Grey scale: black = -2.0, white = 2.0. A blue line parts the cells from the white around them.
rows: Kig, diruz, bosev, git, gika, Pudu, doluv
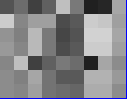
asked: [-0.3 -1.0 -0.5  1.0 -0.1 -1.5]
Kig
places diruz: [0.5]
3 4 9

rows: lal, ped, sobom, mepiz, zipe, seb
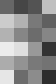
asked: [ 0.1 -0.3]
sobom
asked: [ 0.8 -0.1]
ped

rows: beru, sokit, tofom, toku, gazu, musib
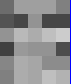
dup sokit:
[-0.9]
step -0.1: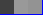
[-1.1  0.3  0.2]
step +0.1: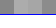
[0.2 0.8 0.7 0.3]
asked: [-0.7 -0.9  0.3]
sokit
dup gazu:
[0.2]
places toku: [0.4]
2

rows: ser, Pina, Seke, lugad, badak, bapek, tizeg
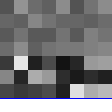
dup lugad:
[-0.1]
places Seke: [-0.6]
1 3 4 6

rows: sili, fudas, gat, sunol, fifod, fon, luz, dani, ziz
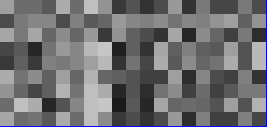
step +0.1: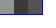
[ 0.4 -1.0 -0.6]
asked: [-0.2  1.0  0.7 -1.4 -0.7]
luz

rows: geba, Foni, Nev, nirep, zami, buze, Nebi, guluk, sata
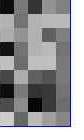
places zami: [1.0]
1 3 4
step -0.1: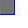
[-0.3]
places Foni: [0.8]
1 3
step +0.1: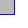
[1.0]

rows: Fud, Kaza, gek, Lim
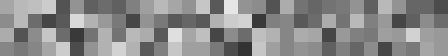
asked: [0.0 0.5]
Fud
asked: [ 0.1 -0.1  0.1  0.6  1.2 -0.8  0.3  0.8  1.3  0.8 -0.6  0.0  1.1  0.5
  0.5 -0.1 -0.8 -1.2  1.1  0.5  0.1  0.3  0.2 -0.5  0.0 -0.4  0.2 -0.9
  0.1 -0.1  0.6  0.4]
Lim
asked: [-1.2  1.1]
Lim
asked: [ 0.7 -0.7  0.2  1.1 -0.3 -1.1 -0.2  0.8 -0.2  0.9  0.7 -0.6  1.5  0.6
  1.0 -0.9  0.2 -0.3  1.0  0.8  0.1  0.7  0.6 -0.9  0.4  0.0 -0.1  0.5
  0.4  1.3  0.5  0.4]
gek
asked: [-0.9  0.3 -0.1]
Kaza
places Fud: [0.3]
6 14 18 26 29

